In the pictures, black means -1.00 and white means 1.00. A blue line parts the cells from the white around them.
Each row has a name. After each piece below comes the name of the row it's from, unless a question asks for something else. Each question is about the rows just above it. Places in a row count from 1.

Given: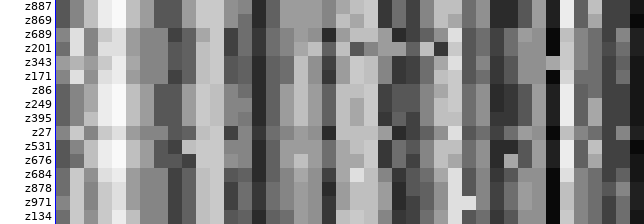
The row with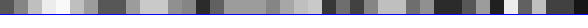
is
z887
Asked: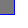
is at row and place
z395, 14
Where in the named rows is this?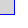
z171, 37
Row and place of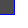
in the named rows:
z201, 40
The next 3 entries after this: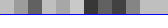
[-0.14  0.13 -0.57]
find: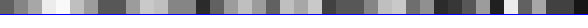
z249
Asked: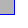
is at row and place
z343, 2

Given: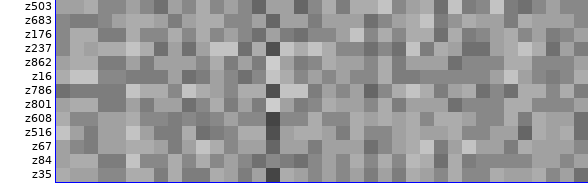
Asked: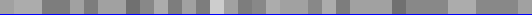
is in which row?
z801
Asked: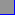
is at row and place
z683, 29
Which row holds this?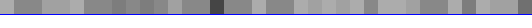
z608
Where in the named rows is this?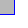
z84, 26

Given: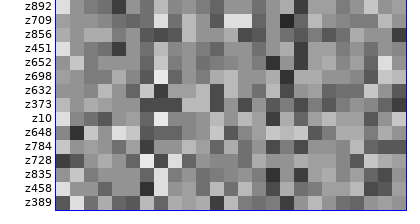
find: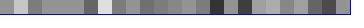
z835
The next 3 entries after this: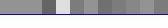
[-0.60  0.15 -0.51]
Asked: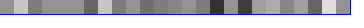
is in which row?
z652

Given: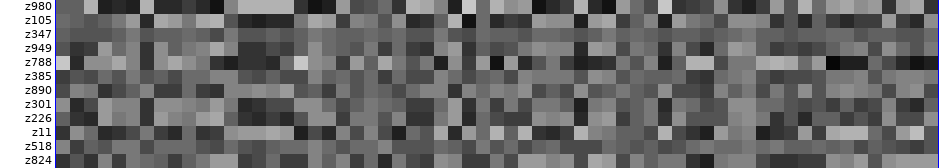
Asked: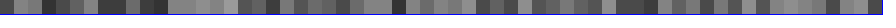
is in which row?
z890
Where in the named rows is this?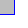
z11, 62
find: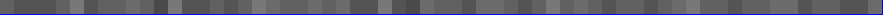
z347

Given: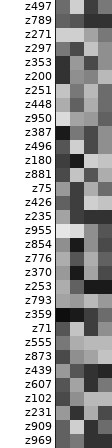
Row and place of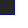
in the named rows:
z439, 4
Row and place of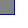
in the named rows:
z200, 3
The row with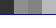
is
z200

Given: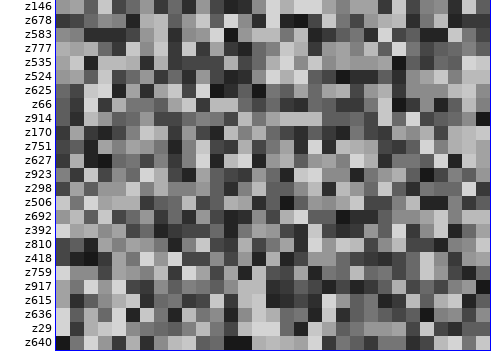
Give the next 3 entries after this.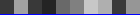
[0.27 0.00 0.46]
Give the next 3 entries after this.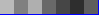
[-0.55 -0.72 -0.08]
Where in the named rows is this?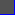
z759, 16
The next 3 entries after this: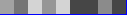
[ 0.18 -0.72  0.37]

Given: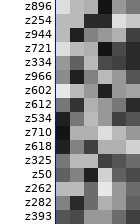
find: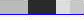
z254
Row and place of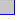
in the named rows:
z254, 6
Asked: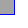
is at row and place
z602, 6
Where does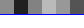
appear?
z966
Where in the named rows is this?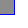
z966, 1
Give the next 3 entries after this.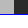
[-0.67  0.73  0.56]
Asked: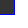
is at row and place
z612, 2

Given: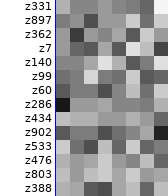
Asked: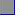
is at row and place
z897, 2
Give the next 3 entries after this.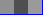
[ 0.21  0.59 -0.12]
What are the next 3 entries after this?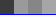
[-0.30  0.59  0.21]
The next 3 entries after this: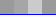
[ 0.05  0.49 -0.20]
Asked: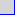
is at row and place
z99, 3

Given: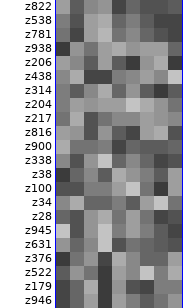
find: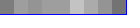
z204
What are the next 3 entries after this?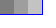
[-0.10 -0.54  0.24]
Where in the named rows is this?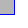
z781, 4

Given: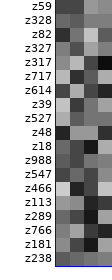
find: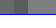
z328
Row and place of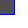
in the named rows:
z327, 2

